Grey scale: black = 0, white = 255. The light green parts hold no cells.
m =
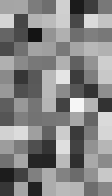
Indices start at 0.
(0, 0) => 165
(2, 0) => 101
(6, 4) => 139
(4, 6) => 147
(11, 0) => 113
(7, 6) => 181
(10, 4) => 223
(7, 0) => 94
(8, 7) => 218
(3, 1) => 113
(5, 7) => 200
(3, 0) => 74
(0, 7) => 120
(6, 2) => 90
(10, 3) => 52
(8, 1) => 128
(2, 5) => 110
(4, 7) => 206
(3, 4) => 121
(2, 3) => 148
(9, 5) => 58
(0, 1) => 166
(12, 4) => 130
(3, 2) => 163
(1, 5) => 72
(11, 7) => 138
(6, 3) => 185
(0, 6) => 61
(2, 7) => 120
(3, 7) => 177
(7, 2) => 117
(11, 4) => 186
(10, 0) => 157
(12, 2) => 128
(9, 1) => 220

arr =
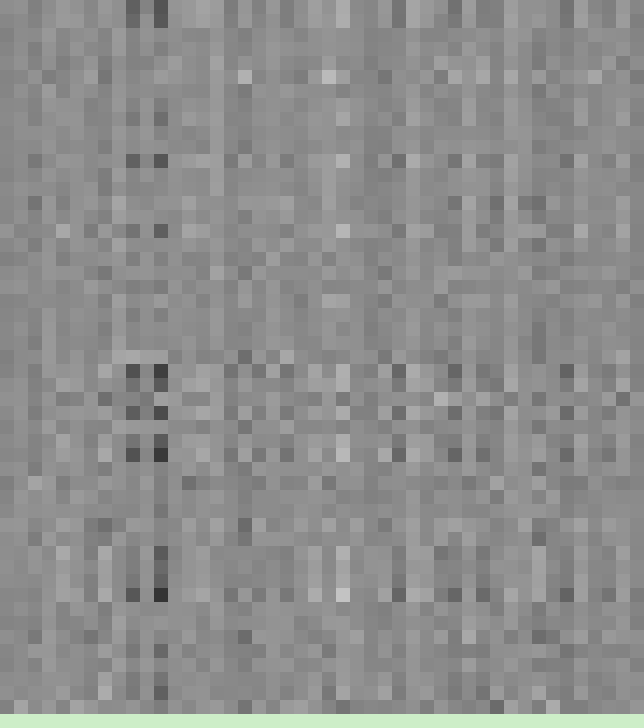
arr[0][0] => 142
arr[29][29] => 168
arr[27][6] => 137
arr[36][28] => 139
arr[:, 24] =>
[171, 173, 144, 145, 137, 159, 131, 156, 166, 138, 141, 178, 147, 144, 143, 146, 182, 145, 148, 142, 135, 161, 148, 136, 146, 136, 175, 173, 122, 171, 131, 173, 184, 144, 145, 132, 144, 139, 141, 176, 163, 167, 195, 137, 153, 151, 148, 153, 154, 164, 116]
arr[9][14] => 139
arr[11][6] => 138
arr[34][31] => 128
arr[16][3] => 139
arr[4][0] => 137
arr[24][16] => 134
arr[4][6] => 148
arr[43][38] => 123
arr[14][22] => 136
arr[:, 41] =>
[156, 159, 137, 142, 141, 150, 140, 153, 155, 133, 141, 162, 149, 145, 150, 144, 168, 148, 135, 146, 132, 146, 142, 139, 147, 142, 154, 164, 135, 155, 138, 160, 154, 149, 124, 134, 140, 162, 146, 155, 150, 158, 159, 143, 145, 156, 131, 149, 142, 152, 127]
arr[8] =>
[138, 143, 130, 143, 148, 148, 132, 133, 143, 121, 146, 110, 141, 154, 147, 156, 133, 134, 144, 147, 137, 142, 150, 147, 166, 146, 135, 142, 128, 161, 146, 136, 131, 158, 137, 130, 154, 145, 134, 128, 128, 155, 135, 140, 156, 129]
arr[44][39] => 136
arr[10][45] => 135
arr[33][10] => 144
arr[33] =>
[142, 145, 125, 146, 142, 148, 136, 126, 146, 138, 144, 131, 141, 151, 140, 156, 132, 123, 150, 145, 144, 144, 142, 151, 144, 150, 133, 130, 143, 154, 139, 148, 140, 153, 140, 132, 148, 144, 116, 136, 134, 149, 138, 144, 149, 135]
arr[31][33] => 153
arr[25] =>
[128, 139, 140, 153, 137, 148, 134, 143, 165, 168, 159, 158, 130, 145, 131, 135, 145, 110, 150, 133, 167, 142, 136, 131, 136, 146, 143, 121, 153, 141, 130, 122, 136, 145, 133, 135, 150, 138, 119, 140, 140, 142, 135, 148, 163, 134]
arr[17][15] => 151
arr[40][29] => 151
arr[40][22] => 156
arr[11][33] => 163
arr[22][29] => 151
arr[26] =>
[131, 140, 126, 151, 147, 150, 138, 166, 146, 81, 135, 63, 149, 146, 161, 155, 116, 143, 118, 161, 117, 138, 164, 140, 175, 134, 127, 159, 103, 171, 151, 139, 102, 150, 119, 129, 161, 141, 146, 138, 99, 154, 132, 123, 145, 128]
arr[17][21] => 140
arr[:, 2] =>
[128, 131, 139, 127, 131, 146, 134, 131, 130, 143, 138, 120, 135, 141, 116, 132, 136, 126, 141, 137, 138, 140, 133, 132, 126, 140, 126, 129, 132, 125, 137, 131, 131, 125, 164, 142, 144, 135, 125, 149, 148, 138, 132, 136, 131, 121, 151, 131, 139, 143, 139]
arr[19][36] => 143
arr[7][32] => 133
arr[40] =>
[144, 138, 148, 143, 154, 146, 138, 159, 139, 126, 146, 106, 137, 148, 152, 141, 136, 142, 133, 140, 131, 142, 156, 137, 163, 137, 147, 148, 128, 151, 152, 131, 133, 139, 129, 147, 146, 141, 162, 140, 126, 150, 135, 135, 147, 139]
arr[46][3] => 151
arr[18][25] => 144
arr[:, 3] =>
[141, 145, 152, 147, 144, 126, 155, 149, 143, 145, 148, 139, 148, 141, 151, 149, 139, 147, 149, 149, 143, 139, 150, 152, 153, 153, 151, 137, 148, 143, 155, 139, 144, 146, 153, 149, 146, 142, 153, 138, 143, 145, 147, 150, 147, 154, 151, 153, 146, 144, 152]
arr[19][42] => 142
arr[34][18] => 124

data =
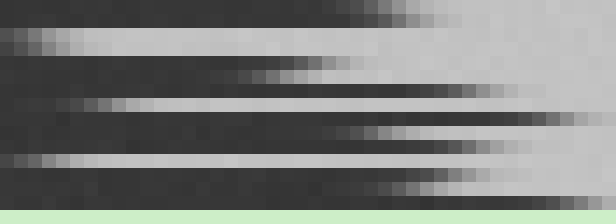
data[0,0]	53
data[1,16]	54
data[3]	[67, 81, 101, 131, 154, 174, 184, 188, 194, 193, 193, 194, 195, 192, 193, 191, 191, 194, 194, 198, 193, 196, 196, 194, 194, 194, 197, 191, 194, 194, 195, 194, 194, 193, 195, 196, 196, 193, 195, 194, 194, 193, 196, 195]
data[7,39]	193
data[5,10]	54
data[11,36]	193
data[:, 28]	[146, 114, 195, 194, 192, 192, 55, 195, 57, 156, 57, 193, 60, 92, 56]
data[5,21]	162
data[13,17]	57
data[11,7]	190
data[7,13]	193
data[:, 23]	[61, 57, 193, 194, 144, 191, 56, 195, 54, 62, 54, 194, 53, 56, 53]
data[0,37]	194
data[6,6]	54
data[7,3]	58
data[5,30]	192
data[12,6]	56
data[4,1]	54
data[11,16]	197
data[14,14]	55
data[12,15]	57
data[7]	[54, 57, 59, 58, 65, 73, 92, 116, 146, 169, 179, 189, 191, 193, 190, 195, 195, 194, 192, 194, 196, 194, 194, 195, 193, 192, 195, 195, 195, 195, 195, 194, 194, 196, 193, 193, 195, 197, 193, 193, 195, 193, 194, 194]
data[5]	[57, 55, 55, 54, 54, 54, 53, 56, 54, 55, 54, 56, 54, 55, 57, 60, 63, 73, 89, 113, 143, 162, 178, 191, 189, 193, 192, 197, 192, 194, 192, 193, 196, 193, 192, 195, 194, 195, 194, 194, 194, 195, 194, 195]
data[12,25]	57
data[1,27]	89
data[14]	[57, 54, 54, 58, 54, 52, 56, 56, 54, 55, 54, 54, 55, 55, 55, 55, 55, 55, 55, 52, 53, 53, 55, 53, 53, 55, 55, 52, 56, 55, 51, 57, 55, 59, 57, 56, 58, 61, 68, 79, 101, 124, 151, 173]
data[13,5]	55
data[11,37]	197
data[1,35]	196
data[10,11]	54
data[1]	[53, 54, 56, 57, 54, 53, 56, 54, 55, 53, 56, 57, 55, 54, 56, 57, 54, 56, 55, 55, 55, 55, 57, 57, 57, 66, 74, 89, 114, 142, 161, 178, 185, 192, 191, 196, 193, 194, 193, 194, 196, 196, 195, 192]
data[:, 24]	[69, 57, 195, 194, 163, 189, 55, 193, 54, 69, 53, 193, 55, 58, 53]
